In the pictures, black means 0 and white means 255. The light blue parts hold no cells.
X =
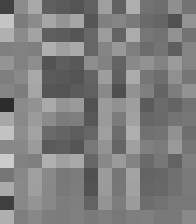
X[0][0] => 66
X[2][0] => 176
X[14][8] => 125
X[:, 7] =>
[159, 128, 156, 132, 130, 157, 137, 155, 154, 159, 147, 136, 155, 154, 148, 126]
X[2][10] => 119
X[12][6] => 80
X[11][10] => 106
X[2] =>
[176, 139, 163, 95, 92, 85, 104, 156, 99, 171, 119, 114, 146, 114]
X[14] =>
[63, 136, 148, 136, 125, 127, 99, 148, 125, 155, 109, 114, 120, 120]
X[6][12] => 125
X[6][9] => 146
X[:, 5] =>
[84, 166, 85, 170, 88, 84, 91, 154, 126, 93, 85, 169, 124, 125, 127, 128]
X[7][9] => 158
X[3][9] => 126
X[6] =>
[133, 125, 165, 86, 84, 91, 96, 137, 79, 146, 127, 100, 125, 146]
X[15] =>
[175, 126, 135, 125, 124, 128, 121, 126, 120, 126, 128, 121, 121, 137]
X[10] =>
[136, 136, 155, 90, 94, 85, 120, 147, 101, 160, 128, 123, 153, 118]
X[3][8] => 152
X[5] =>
[126, 137, 168, 91, 88, 84, 99, 157, 95, 171, 118, 110, 144, 118]
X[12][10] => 100
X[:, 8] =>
[97, 133, 99, 152, 99, 95, 79, 145, 123, 108, 101, 154, 118, 119, 125, 120]
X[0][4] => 90
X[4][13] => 132
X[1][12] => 81
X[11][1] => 130
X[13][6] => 83
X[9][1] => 141

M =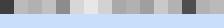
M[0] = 63
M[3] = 192
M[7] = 210
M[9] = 177

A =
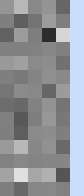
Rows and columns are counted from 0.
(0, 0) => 149
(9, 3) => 141
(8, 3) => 151
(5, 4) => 137
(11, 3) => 134
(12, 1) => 224
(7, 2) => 130
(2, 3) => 44
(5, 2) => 132
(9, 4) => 127
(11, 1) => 136
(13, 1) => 104
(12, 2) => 166
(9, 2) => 139
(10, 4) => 105
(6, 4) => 155
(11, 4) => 134
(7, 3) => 147
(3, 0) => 128
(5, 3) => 144
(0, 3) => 148

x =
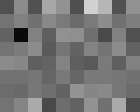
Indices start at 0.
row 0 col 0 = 80
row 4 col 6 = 89
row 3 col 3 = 90
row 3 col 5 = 99
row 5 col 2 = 118
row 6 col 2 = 119
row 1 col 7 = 141
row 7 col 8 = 170
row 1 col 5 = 107
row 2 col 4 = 145
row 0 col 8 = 81
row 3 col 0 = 115
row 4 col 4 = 131
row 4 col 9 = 129
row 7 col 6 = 146
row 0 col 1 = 140
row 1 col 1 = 129
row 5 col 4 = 121
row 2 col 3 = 95
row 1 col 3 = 136
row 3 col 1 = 123
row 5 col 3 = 102
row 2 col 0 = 98
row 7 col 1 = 133

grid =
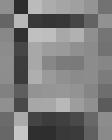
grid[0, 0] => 143
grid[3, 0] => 140
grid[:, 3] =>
[172, 53, 190, 157, 135, 154, 149, 168, 60, 46]
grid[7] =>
[144, 73, 167, 168, 184, 157, 144, 91]
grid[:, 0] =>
[143, 101, 136, 140, 142, 141, 129, 144, 107, 103]
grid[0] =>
[143, 45, 187, 172, 165, 160, 148, 114]
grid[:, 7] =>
[114, 145, 117, 114, 134, 124, 110, 91, 141, 138]
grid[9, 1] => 198
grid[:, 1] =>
[45, 184, 49, 70, 61, 60, 94, 73, 171, 198]
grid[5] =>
[141, 60, 175, 154, 144, 139, 140, 124]
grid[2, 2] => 192
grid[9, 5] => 59
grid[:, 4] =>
[165, 55, 168, 154, 123, 144, 151, 184, 64, 57]
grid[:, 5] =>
[160, 69, 177, 144, 122, 139, 147, 157, 73, 59]
